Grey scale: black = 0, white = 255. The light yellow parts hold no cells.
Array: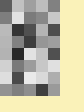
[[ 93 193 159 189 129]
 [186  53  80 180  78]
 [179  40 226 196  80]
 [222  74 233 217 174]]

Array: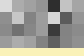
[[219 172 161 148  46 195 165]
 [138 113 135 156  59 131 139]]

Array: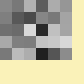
[[136 120 178  93 172 150]
 [112 107 216  41 192 165]
 [121 187 173  32  85 140]]

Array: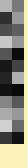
[[181 121]
 [ 78  95]
 [ 85  12]
 [ 36 175]
 [133  88]
 [208 106]]

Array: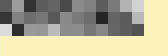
[[ 90 156  51  93 100  74 139 129  93 122 178 210]
 [219  45 153 151 186 140 141 119 135 101  93  83]]

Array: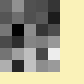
[[ 99 145  81  77  53]
 [119   2 141  54  77]
 [116 160 190  72 237]]
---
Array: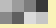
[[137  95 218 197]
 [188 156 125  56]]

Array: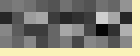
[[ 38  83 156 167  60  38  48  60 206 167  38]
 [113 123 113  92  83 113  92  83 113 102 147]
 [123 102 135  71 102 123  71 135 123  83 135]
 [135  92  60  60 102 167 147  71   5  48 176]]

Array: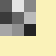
[[ 58 101 186]
 [ 92 228 135]
 [166 144  36]]

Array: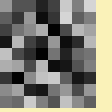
[[ 22 183  65  34 151  13  43 183]
 [ 53   2 139 193 202  95  22  43]
 [ 65 116 139 174   2  74 183 163]
 [ 95  53 151  13  53 213  95 127]
 [116 105 202 127  83 193 139  95]
 [139 163  34  22 116 151  74 151]
 [151  83  83  34  65 202 127 213]
 [174 163  74 183  13  22  83 127]
 [193  74  43   2 116  34 105 116]]

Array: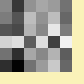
[[ 46   3 114 155 201 103]
 [ 84  73 179 136 231 124]
 [114  46 167 136 179  93]
 [124  84 189 146 189 103]
 [136  55 146 167 155 114]
 [210 222  93 222  64 242]]

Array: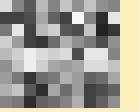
[[ 65  65  77 166  98  65 247 132  45 229]
 [120 229  65 185 207  88  77 195  35  54]
 [132 120  45  98 109 132 176  65  98 144]
 [144 195 238 207 166 156 166 218 218 195]
 [156 120  54 109 120 176 156  98 109 166]
 [176 195  88  45 166 109 156  65  77  98]
 [185 207 238 218 207 218  77 229 229 132]
 [207 156  65  54 109 176 144 120  77 144]
 [218 132  88 185 132 195 144 195 144 132]]

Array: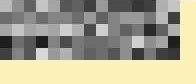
[[ 31 109  86  31 130  76 120 109 109 120 142 207 142 164  31]
 [ 64 130  86 216 153 176 120  97 109  86 142  54 120  64  54]
 [109 120 142 109 130 130 109 153  97 130 153 153 120 185  64]
 [164 195 164 176 164 207 176  76 207 130  97 120  43  97 176]
 [185 142  97 195 164  86  97  64 153  76  76  54  64 176 195]]

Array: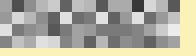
[[132 193 171 224 215 132 162  98 183 110 142 132  98 142 162]
 [153 215 183 142  98 224 110 122 224  98 153 224 110 153 193]
 [162  79 142 183 203  98 193 183  88 171 171  55 215 183  88]
 [224 122 142 153  88 122 162 153 122 122 122 132 162 203 236]]
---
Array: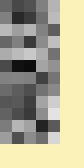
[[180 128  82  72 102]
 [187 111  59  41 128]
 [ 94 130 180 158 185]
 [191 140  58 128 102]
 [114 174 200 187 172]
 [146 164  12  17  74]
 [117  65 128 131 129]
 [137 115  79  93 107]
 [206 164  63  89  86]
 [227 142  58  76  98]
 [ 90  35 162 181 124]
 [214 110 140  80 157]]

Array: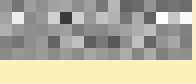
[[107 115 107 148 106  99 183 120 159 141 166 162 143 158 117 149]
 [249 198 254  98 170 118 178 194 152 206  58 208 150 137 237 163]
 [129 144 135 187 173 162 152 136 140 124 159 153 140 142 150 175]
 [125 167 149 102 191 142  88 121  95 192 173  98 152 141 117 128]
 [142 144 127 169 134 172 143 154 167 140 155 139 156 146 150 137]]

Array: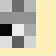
[[183 109 199]
 [145 146 144]
 [168 235   6]
 [212  94 222]]

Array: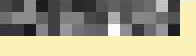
[[ 56 193 108  96  84  97  82  45  41  84  65  30 139  55  73]
 [ 82 108 133 135  84 174  65  74 130 129  65  98 139 139 111]
 [ 30 150 108  56 141 252  99 104 115 151  65 132  27  55  54]]

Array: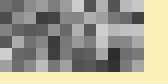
[[198 185  83 177  83 204 156 126 156 139 100 113]
 [ 66 106 119 159 174 133 135  68  62 156 141  77]
 [195 193 183 206  91 176 105 144  94  91 100 130]
 [169 136 133 197 127 151 121  59 132 113 171  88]
 [121 112  44 167  96  89 123  63 152  99 105 206]
 [165 122  50  71  87  83 160 119 187 138 110 159]]

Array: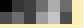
[[108 173 111  65  54   3]
 [ 77 196 157  64 109  77]]
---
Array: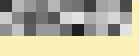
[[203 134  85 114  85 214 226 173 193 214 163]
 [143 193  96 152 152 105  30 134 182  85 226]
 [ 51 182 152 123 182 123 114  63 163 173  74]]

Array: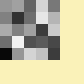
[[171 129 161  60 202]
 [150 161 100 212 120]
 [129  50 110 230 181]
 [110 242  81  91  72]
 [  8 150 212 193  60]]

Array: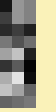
[[194 162 100]
 [173 227  13]
 [162 194  32]
 [120  82 110]
 [100 110 120]
 [ 62 150 130]
 [ 51  91   4]
 [ 42  62  32]
 [ 22 150 130]]

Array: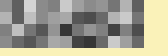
[[179  95 191 139 159 168  86  77 105 179 202 117]
 [148  95 212 139 128 202 159 139 148 117 179  95]
 [139 105  86 117 168 159  66  54 105 202 159 105]
 [128 191 117  86 148  54 117 148 128  66 128  77]]

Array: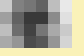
[[202 129 118  98 190 233]
 [190 109  66 118 169 202]
 [169 149  76  87 149 212]
 [159  98  57  57 139 224]]

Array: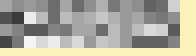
[[166 142 154 142 108 166 108 142 176 120 154 142  99 108 208]
 [154 131  90  90 131 120 166 166 108 187 154 187 217 208  90]
 [ 81  59 236 187 108 187 166 176 198 176 154 166 131 120 142]
 [ 69 120 245 217 236 187 217 154 198 187 154  99  99  99 131]]

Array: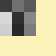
[[216  48 135]
 [207  39 123]
 [ 60 113  89]]
